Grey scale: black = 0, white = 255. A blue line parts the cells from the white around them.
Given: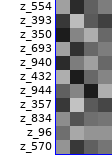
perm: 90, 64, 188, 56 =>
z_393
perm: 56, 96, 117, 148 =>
z_570
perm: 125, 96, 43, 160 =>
z_554
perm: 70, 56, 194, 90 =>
z_357
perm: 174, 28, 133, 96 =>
z_944
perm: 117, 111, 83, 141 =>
z_834
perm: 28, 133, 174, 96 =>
z_944

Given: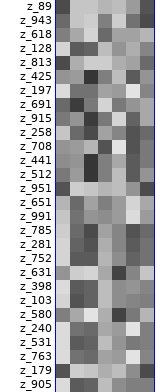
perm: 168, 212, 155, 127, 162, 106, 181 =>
z_651
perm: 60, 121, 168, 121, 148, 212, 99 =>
z_915

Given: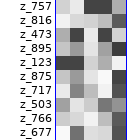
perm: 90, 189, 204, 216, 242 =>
z_766
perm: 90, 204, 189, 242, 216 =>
z_766
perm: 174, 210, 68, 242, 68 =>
z_123

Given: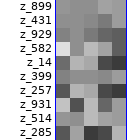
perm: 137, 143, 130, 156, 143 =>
z_399
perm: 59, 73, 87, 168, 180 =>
z_257

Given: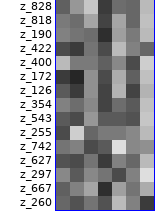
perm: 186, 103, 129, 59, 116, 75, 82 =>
z_627
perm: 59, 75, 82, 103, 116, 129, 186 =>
z_627
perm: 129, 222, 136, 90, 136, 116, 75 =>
z_297
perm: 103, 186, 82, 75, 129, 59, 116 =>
z_627
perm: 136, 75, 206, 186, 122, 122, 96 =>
z_400

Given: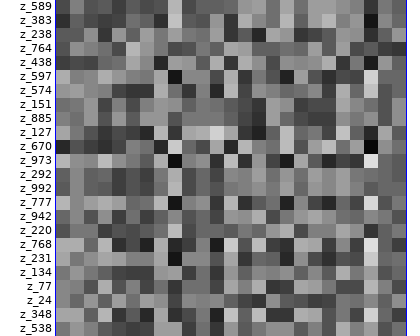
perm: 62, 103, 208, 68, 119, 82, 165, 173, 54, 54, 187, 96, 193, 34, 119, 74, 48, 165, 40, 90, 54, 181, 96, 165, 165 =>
z_348
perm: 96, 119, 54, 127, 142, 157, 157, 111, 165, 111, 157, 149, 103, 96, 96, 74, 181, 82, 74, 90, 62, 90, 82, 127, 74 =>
z_589

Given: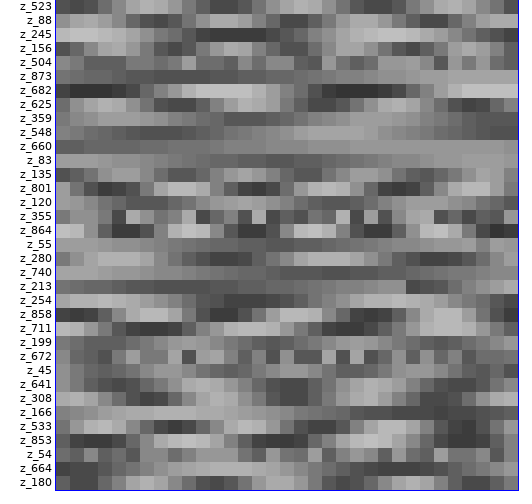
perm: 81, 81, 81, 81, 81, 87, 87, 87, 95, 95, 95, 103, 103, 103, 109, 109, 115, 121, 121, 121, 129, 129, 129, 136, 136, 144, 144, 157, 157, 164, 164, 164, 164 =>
z_548
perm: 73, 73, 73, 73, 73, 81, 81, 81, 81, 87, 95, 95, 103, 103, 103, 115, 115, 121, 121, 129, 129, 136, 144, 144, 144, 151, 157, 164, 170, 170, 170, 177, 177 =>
z_641
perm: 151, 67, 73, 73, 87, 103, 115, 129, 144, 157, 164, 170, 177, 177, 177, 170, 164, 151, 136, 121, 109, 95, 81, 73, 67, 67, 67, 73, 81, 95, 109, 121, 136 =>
z_664
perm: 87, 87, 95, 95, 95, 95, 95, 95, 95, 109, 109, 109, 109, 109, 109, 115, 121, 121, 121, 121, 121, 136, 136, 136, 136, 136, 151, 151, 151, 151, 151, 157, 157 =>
z_504
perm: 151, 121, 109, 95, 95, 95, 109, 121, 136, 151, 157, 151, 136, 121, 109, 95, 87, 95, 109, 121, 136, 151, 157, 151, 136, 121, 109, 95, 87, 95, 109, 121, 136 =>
z_199

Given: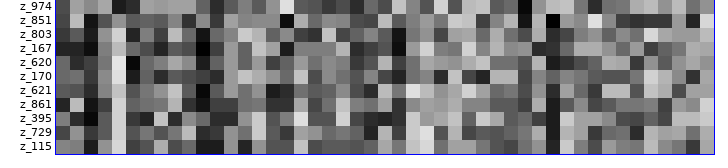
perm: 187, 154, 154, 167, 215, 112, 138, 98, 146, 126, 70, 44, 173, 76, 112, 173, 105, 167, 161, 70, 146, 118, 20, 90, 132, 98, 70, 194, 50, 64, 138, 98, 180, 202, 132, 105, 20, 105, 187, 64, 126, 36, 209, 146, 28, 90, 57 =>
z_803
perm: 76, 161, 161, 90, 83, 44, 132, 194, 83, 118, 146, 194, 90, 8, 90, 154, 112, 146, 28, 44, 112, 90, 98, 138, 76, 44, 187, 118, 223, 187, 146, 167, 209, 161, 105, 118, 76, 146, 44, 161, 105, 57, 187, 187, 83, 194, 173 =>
z_621

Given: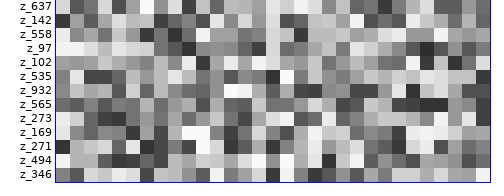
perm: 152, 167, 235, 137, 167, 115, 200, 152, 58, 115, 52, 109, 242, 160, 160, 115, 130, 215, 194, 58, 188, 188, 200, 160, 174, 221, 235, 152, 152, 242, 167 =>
z_558
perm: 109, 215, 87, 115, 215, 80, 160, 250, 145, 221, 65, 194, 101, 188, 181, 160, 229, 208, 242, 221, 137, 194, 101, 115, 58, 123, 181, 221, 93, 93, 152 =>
z_637

